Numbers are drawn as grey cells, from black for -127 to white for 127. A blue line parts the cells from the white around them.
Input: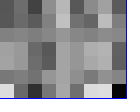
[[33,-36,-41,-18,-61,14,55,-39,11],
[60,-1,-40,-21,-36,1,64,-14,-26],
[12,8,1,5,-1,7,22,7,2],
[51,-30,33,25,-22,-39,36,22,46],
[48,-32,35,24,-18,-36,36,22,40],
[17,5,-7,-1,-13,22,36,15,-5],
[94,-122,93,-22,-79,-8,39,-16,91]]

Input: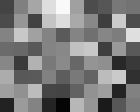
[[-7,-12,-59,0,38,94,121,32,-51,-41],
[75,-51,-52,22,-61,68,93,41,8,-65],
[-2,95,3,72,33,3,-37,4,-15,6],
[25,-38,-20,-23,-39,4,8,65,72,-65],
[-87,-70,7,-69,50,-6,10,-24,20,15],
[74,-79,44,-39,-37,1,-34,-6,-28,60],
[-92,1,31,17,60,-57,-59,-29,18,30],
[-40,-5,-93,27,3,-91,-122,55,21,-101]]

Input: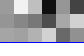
[[22,-60,27,114,63,-111],
[40,81,21,7,-7,-50],
[-22,17,37,33,50,82]]

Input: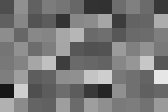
[[-20,-71,-49,16,-30,-3,-10,-24,-77,-78,-17,0],
[-26,44,-31,7,-44,-35,-76,8,12,38,-67,-28],
[-19,-1,13,-24,8,5,39,54,-21,-16,-40,-21],
[18,-6,-10,17,-18,-1,38,-40,-46,-44,27,0],
[71,-40,-7,3,38,64,-66,-21,-24,-28,7,22],
[-27,102,-1,31,-34,-28,14,16,68,78,-7,-15],
[-31,-24,-104,79,-48,-35,-18,-35,-70,-90,16,-15],
[-13,26,49,11,-27,-30,30,-20,30,15,-5,-2]]

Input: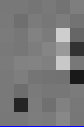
[[-12,-1,-7,-7,-10,-6],
[-2,-12,-6,-16,-4,-8],
[78,-25,-4,-8,2,-4],
[25,-77,-6,-8,-2,5],
[72,-7,-4,2,3,0],
[-13,-102,-6,-1,-10,-12],
[-8,-4,-6,-17,-5,-8],
[1,-7,-6,-91,-3,-15],
[8,-8,-7,-7,-2,-4]]

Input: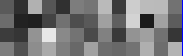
[[58,-13,-37,-80,49,-41,-79,-2,-10,58,-68,77,59],
[33,-35,-19,-93,-96,-60,-14,-50,-38,32,-32,83,-100],
[-13,-73,-67,-74,19,103,9,-12,-53,1,-70,19,32],
[-18,51,-2,-46,13,42,-1,-23,33,-18,-23,-12,47]]

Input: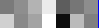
[[-9,13,-5,14,51,107,-34],
[59,0,80,9,35,126,-114]]

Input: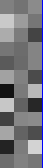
[[-12,11,0],
[28,-9,73],
[-3,-59,44],
[-19,4,-9],
[-21,4,-37],
[1,-52,34],
[-5,56,-109],
[-29,-88,71],
[7,11,-62],
[-28,-50,38],
[-3,83,-92],
[1,-9,-18]]
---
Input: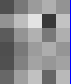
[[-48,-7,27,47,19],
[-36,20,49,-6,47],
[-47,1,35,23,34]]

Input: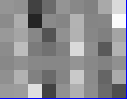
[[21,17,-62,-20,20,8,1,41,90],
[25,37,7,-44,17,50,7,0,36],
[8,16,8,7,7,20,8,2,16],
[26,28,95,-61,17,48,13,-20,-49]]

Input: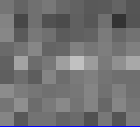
[[-10,-27,-15,-7,-23,-29,-38,-37,-27,-42],
[7,-37,-7,-15,-36,-31,-28,-4,-24,-13],
[-30,35,-19,-7,31,65,28,-5,16,40],
[12,-3,-9,-15,-12,-8,5,-14,0,-15],
[5,-39,-12,-12,-27,-20,-46,-7,-43,-3]]

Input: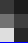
[[-70,-99],
[94,-88]]

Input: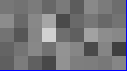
[[-8,-13,-4,-24,-5,-35,9,-4,-18],
[-12,-41,6,81,-17,-32,34,13,8],
[-32,-3,-31,-55,18,-1,-2,-7,6]]

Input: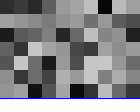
[[-81,-69,-87,-33,26,36,61,-120,58,31],
[-100,-37,-27,0,-90,-22,62,6,18,-95],
[-42,69,-18,-100,25,-50,70,71,23,-20],
[21,31,-110,-42,37,-116,-76,60,-21,-71]]
